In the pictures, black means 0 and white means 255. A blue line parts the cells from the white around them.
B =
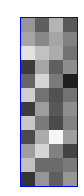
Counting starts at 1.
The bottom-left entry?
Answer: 53
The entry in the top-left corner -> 150
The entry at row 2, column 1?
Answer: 165
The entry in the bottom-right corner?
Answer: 150
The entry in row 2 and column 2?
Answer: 136
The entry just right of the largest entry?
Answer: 158
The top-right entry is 88
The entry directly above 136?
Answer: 95
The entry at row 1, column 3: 180
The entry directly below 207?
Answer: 59
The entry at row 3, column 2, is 193
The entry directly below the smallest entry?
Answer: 114

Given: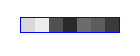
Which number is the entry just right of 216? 237
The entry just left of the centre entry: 81

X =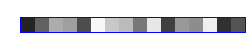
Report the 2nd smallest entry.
49
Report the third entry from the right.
239
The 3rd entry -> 172
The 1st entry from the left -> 36
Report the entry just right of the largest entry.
200

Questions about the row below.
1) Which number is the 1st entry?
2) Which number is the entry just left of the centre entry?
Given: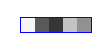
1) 245
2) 89

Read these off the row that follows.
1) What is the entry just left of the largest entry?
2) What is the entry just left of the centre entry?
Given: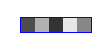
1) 51
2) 177

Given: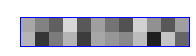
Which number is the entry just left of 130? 167
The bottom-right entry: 102
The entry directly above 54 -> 130
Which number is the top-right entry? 159
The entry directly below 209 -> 188
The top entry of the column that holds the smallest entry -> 145
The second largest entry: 209

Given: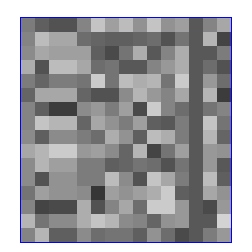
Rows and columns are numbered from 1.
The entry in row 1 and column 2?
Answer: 95
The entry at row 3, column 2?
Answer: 167
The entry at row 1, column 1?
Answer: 124
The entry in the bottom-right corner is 152
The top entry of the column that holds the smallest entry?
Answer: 196
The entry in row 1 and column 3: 82
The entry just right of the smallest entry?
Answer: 159
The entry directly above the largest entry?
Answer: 152
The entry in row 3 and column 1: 139
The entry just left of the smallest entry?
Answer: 139
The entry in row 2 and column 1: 132
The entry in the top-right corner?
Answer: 167
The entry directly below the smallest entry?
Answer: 82
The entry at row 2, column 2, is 188
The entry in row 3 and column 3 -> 159
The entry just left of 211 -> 88
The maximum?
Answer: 211

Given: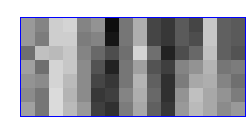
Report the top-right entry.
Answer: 90
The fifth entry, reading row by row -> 132
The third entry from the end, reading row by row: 168
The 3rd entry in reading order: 206
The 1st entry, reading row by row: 153
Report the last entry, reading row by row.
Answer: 153
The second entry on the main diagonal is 124
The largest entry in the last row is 219
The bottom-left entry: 160
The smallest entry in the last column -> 83
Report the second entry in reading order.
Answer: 132
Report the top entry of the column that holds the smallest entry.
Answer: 14
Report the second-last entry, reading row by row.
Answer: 139
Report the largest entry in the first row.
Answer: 212
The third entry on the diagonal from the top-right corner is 192
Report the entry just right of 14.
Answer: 118

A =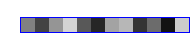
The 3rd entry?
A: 149
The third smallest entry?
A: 52
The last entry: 203
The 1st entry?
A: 129

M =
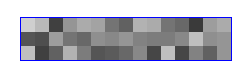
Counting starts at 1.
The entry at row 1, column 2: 185
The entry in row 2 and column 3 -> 157
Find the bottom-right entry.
149
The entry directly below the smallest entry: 191
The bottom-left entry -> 191
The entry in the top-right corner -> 171
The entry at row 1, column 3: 64
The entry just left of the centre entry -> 136
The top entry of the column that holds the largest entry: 207
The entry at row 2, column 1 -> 85
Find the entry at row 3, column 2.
64
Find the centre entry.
149
